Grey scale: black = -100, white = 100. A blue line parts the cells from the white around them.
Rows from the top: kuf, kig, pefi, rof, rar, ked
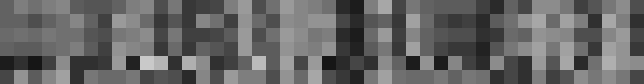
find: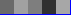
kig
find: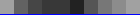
rof
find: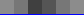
kuf
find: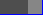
pefi
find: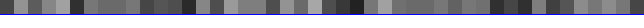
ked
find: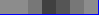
kuf
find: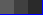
kuf

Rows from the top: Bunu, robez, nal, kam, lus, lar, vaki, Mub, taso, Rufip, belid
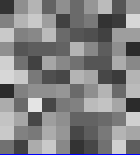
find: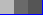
nal
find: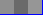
Bunu

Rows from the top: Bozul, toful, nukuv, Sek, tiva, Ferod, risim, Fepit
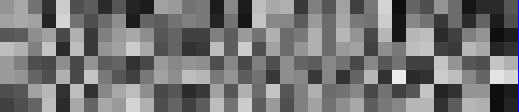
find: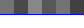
tiva
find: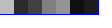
nukuv
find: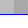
Bozul
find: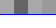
Fepit
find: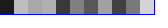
Bozul

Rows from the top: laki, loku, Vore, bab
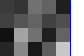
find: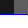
bab
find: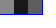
bab
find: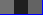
Vore
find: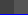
loku

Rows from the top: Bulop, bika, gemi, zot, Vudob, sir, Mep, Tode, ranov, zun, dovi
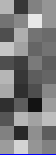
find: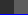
Tode
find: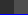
Mep
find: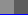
zun
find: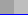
ranov
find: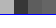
sir

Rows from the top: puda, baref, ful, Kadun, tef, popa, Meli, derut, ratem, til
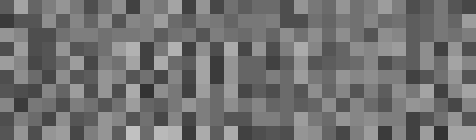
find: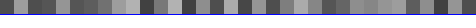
Kadun
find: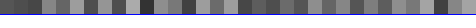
Meli
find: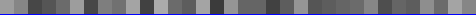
tef
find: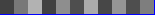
Kadun
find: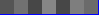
ratem

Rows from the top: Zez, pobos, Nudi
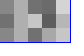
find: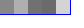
Zez
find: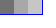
Nudi

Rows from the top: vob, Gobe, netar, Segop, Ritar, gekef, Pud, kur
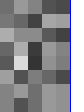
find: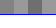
Pud
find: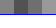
kur
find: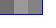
vob
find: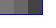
Gobe
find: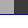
Segop
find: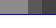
netar

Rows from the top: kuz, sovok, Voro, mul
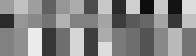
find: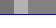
sovok
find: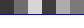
Voro
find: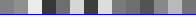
mul
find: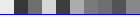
Voro
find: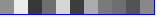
Voro
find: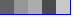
kuz

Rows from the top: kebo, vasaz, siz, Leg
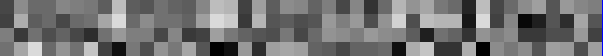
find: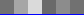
vasaz
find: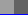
Leg
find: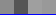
Leg
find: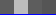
kebo
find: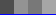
Leg
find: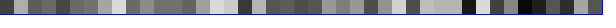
vasaz
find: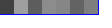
kebo

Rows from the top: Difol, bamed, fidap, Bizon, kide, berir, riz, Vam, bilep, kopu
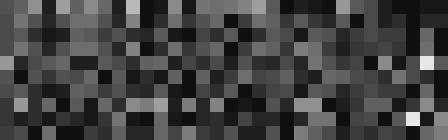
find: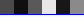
bilep
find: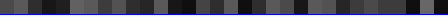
fidap
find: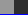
Vam
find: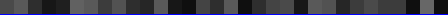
riz

